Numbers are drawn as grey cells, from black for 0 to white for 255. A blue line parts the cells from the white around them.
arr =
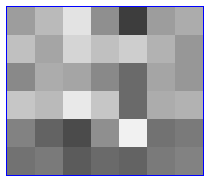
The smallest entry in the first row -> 61
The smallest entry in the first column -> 114
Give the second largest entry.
233
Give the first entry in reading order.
157
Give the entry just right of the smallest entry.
157
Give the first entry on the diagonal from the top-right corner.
172
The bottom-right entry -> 130
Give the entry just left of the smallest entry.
143
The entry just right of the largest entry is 114
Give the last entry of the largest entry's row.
122
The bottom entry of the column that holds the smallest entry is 99
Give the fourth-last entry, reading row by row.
106
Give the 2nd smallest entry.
75

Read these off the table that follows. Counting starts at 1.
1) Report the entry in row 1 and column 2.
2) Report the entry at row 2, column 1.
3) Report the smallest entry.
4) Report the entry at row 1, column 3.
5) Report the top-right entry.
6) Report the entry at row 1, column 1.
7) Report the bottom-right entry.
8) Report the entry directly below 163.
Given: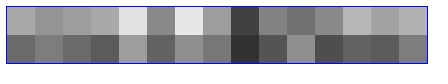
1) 149
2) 106
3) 49
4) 157
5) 177
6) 169
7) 125
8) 91

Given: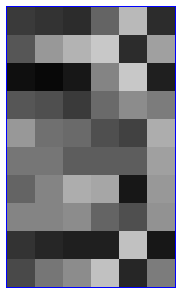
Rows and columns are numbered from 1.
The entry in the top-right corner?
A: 44
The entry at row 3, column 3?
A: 23
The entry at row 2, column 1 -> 86
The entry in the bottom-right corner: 124
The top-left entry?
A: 58
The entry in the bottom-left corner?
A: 73
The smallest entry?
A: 8
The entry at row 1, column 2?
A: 51
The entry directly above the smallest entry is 152
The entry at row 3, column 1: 15
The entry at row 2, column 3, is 179
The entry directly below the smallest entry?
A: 79

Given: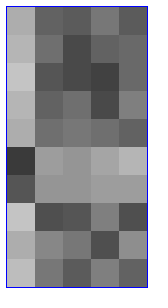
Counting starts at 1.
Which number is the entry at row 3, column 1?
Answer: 196
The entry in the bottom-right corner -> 98
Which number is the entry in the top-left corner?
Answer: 173
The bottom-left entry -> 189
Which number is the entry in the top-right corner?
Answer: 91
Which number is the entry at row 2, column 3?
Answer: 73
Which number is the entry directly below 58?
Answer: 85
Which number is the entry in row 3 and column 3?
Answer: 73
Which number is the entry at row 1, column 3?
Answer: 91
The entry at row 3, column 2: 85
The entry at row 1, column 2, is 98

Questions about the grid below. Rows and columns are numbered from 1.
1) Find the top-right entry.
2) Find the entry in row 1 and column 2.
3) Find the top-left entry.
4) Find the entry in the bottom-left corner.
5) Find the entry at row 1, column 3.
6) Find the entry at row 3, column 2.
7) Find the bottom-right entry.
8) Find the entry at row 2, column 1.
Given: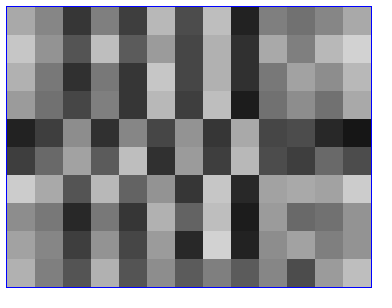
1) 169
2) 134
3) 169
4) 177
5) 54
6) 120
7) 190
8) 198

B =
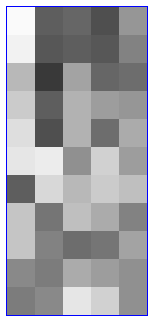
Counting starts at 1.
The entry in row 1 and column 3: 102
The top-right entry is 150
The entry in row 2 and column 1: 242
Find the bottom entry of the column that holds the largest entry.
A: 124
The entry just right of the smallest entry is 163
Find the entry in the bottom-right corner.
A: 144
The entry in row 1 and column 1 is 250
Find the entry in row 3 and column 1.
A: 184
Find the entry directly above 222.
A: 203
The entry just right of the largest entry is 94
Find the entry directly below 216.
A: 117
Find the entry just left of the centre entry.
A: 236

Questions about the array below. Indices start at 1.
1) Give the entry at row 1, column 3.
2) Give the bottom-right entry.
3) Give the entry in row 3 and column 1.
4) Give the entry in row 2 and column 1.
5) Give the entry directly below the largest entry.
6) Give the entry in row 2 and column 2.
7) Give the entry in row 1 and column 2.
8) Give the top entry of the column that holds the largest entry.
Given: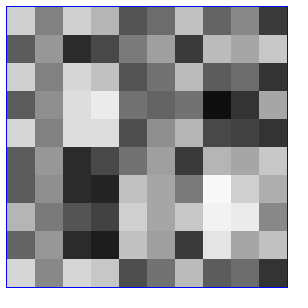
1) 207
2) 51
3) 207
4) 92
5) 242
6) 151
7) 129
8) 100

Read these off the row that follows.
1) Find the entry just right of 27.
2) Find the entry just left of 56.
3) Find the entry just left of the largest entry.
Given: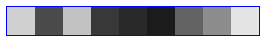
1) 99
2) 194
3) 141

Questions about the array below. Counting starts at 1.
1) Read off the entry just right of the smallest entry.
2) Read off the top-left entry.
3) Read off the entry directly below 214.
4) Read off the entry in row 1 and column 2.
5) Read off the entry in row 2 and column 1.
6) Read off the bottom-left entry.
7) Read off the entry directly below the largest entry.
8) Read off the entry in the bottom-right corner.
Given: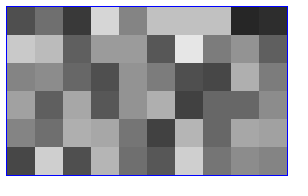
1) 45
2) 79
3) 155
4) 111
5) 201
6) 71
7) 79
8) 132
